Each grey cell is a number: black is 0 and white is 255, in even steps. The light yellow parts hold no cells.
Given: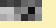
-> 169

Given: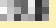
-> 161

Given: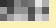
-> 106

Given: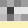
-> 186

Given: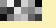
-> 15

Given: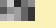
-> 174

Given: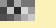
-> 79
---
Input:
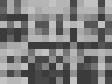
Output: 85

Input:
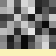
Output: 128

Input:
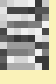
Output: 187

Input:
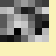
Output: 73

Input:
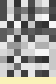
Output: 76

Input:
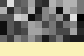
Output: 72

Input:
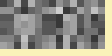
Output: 71
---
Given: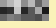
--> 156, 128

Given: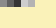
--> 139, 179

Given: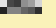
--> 228, 47

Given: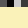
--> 87, 58

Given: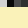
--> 210, 48

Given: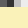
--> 94, 237

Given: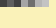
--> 65, 195

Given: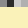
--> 139, 176

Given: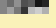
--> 132, 175

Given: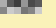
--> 174, 203
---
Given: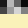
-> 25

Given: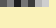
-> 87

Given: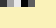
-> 52

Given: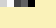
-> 210

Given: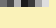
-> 113

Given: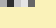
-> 174
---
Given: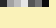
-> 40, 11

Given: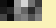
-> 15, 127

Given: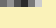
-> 109, 205

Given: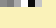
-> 139, 198

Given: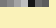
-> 121, 93

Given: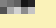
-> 128, 196
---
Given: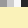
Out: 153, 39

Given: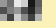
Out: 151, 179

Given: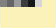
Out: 128, 214

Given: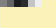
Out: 128, 239

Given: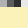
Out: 178, 233

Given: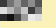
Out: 59, 222

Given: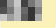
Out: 66, 171

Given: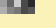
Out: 159, 88
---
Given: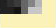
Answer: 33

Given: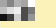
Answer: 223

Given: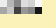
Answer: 198

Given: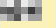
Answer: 86

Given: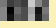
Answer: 3

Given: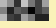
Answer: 33

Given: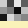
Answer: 121

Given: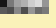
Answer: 78

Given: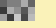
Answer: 172
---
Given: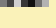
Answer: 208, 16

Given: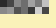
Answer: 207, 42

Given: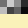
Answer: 205, 11

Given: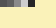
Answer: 205, 37

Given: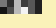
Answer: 243, 20

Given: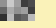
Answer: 202, 48

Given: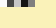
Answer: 251, 19
